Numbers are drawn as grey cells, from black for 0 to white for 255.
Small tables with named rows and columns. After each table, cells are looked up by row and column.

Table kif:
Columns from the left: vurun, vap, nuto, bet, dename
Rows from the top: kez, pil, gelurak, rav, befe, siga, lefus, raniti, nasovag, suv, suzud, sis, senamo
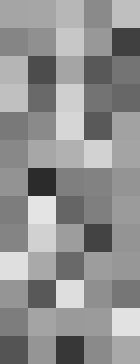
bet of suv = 157
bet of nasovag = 67
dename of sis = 226
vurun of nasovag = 132
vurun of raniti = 125
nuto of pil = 199
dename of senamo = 169
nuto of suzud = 222
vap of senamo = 149
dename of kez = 191
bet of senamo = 138
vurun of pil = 133
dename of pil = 64
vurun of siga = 136
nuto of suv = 105
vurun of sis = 125

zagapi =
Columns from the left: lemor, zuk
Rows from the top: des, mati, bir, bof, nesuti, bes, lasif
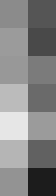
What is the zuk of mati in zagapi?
73
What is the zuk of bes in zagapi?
97
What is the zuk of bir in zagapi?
123
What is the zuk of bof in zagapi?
106
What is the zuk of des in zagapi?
85
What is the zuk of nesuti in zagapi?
155
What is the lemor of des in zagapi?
139
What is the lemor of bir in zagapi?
152

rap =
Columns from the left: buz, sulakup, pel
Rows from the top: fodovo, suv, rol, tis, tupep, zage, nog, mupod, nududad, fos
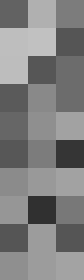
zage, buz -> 87
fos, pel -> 163
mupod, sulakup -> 48
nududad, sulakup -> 156
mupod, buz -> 150
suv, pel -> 85
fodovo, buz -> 98
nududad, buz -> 85
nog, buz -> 139
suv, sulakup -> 193
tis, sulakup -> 137
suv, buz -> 190
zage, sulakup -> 124
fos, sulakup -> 156
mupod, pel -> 120
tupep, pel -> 162
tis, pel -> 108
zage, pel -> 53
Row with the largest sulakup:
suv

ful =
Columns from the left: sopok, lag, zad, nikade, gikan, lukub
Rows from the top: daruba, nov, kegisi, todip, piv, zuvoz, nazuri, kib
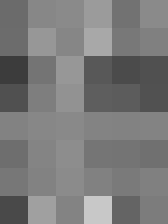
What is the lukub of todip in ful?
81
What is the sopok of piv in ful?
130
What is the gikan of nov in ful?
120
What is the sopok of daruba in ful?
107
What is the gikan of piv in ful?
130
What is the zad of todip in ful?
146
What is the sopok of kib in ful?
73
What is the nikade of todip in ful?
94
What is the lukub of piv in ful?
131
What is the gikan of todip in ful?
92
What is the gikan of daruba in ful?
114
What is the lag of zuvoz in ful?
132
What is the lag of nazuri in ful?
130
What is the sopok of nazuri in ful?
119
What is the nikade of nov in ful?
168
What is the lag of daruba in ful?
135
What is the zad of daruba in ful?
138

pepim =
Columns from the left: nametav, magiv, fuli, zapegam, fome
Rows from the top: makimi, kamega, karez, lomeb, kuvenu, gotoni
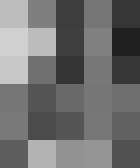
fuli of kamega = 63
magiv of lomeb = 85
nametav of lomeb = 117
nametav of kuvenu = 121
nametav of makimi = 189
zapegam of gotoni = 149
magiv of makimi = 127
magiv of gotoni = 179
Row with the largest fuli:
gotoni

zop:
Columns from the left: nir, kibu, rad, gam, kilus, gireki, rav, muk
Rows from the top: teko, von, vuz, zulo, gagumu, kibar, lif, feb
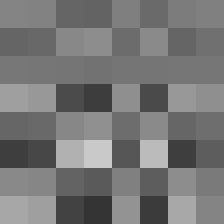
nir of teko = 132
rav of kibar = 62
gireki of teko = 106
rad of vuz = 117
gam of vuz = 114
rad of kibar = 177
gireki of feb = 59
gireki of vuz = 117
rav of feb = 168
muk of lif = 122
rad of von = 136
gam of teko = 99

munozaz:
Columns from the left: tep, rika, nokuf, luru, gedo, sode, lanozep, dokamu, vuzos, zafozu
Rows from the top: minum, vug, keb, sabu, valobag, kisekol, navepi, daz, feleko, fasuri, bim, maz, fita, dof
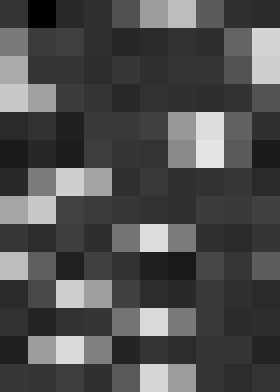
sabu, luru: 52
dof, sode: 213
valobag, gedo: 58
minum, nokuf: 41
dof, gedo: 89
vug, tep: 122
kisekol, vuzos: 90
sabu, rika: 162
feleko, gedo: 115
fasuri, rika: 94
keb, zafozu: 207

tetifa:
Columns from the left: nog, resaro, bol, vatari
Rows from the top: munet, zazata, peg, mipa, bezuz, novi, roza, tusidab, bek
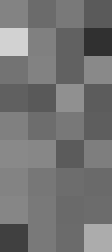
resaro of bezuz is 109
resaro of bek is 121
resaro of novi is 135
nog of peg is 115
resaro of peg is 130
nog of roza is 131
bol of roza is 109
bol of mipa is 144
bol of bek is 107
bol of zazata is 97
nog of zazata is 210
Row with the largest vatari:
bek

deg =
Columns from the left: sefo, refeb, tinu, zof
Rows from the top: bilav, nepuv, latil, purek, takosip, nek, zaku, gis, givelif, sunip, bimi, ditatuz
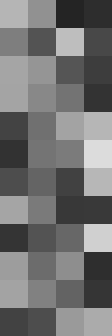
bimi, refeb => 129
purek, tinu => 115
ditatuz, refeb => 77
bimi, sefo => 163
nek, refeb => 116
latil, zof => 61
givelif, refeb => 83
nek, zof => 220
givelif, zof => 208
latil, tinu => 85
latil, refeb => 149
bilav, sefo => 181
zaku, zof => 183

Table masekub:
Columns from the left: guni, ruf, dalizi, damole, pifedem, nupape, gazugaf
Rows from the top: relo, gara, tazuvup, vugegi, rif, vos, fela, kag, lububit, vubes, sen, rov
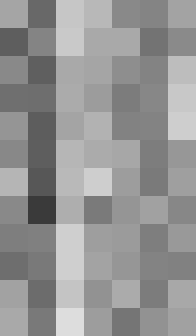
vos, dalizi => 182
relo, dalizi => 198
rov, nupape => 146
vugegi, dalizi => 171
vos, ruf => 94
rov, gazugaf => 161
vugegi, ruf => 110
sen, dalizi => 196
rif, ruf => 93
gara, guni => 94
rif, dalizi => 164
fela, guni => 181
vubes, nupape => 131
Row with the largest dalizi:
rov

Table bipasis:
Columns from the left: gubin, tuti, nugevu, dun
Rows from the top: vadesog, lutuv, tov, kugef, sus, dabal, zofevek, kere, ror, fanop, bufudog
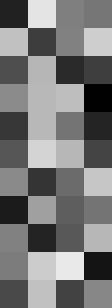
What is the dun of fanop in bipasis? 20
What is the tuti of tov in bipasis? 182
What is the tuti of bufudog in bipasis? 193
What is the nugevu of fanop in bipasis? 233
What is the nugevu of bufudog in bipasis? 66
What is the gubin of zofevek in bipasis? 138
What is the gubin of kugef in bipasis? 139
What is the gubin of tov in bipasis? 78
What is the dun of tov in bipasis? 62
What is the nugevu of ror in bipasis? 88
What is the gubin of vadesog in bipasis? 33
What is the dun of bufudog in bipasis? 135
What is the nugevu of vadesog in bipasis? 127

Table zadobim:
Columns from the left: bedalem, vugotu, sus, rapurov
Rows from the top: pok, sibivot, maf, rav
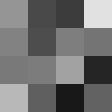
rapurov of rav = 98
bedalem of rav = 184
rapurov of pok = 225
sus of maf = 162
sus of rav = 24
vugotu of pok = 73
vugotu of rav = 95
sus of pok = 60
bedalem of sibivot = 130
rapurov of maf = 37
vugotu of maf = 124
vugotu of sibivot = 77
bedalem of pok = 149
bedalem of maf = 121
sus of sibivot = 126
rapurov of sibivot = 116
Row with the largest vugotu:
maf

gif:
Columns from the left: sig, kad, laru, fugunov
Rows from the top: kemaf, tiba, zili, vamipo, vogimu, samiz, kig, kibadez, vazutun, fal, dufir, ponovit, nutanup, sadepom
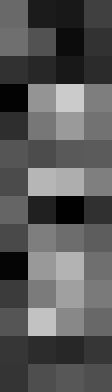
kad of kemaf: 27
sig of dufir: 59
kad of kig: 182
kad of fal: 153
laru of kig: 174
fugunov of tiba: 50
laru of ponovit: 136
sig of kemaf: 105
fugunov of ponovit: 104
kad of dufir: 123
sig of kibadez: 101
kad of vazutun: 126
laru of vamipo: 203

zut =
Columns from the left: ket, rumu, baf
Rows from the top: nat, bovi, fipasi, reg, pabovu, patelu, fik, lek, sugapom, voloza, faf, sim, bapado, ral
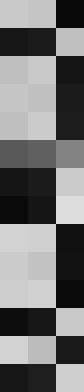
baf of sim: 201
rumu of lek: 21
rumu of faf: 209
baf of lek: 220
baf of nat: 9
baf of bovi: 192

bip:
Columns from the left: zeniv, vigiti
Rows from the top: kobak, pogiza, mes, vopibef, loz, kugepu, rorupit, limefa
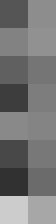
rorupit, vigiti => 107
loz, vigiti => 132
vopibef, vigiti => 125
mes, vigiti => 117
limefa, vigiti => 167
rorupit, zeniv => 49
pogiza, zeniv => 130

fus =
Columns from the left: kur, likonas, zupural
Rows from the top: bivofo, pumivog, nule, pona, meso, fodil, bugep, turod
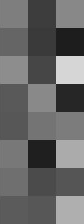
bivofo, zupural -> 136
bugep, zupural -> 85
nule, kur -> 141
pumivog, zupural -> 29
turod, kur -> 91
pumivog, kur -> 101
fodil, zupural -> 171
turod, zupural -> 175
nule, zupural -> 214
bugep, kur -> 111
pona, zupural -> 38
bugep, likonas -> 75
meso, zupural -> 124
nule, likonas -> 70
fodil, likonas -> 31
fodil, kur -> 120
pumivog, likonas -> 58
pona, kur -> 89
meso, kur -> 87
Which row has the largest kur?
nule

